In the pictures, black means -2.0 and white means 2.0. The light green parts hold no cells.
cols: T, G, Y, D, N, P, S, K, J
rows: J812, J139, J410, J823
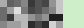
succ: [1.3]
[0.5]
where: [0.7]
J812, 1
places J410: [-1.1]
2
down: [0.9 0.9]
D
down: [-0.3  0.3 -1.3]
S

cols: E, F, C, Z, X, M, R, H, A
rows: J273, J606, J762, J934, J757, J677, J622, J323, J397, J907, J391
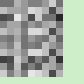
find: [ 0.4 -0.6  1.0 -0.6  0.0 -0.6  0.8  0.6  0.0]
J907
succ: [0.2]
[1.4]
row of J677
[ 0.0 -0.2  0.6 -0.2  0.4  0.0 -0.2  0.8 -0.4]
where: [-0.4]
J677, 9
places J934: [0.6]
2 3 7

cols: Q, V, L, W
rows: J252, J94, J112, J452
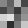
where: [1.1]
J452, 4
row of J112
[ 1.3  1.5 -0.5  0.3]
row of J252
[ 0.1 -0.5  0.9 -0.9]
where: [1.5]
J112, 2
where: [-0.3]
J94, 2

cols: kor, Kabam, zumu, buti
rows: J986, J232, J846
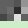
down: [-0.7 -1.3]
zumu
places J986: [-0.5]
1 2
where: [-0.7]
J986, 3

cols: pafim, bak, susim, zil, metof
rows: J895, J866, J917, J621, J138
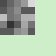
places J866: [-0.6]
1 4 5
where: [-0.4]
J895, 2

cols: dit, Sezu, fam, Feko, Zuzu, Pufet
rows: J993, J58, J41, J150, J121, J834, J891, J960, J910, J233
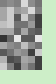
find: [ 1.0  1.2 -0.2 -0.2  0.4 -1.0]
J150
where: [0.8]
J910, 1
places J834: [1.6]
3 6
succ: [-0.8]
[-0.6]
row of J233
[ 1.2  0.0 -1.0  0.4 -0.2 -1.0]
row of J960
[-0.6 -0.2  0.4  0.2 -1.0  1.2]

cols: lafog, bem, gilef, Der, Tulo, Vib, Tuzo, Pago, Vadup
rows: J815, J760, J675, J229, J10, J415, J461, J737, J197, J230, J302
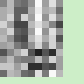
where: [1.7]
J760, 6
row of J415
[ 0.9  0.3 -0.7 -0.9  0.9  1.5  0.7  1.3 -0.7]
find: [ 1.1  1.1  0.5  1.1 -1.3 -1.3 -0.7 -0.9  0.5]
J230
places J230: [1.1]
1 2 4
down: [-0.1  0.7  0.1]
gilef

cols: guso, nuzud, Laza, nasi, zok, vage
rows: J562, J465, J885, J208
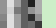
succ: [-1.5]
[0.7]
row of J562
[ 0.3  1.5  0.5 -0.5 -1.5  0.7]
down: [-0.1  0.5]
Laza
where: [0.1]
J885, 1

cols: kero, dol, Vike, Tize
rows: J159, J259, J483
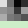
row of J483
[ 0.7 -0.1 -0.3 -0.7]
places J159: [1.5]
1
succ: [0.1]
[-1.1]

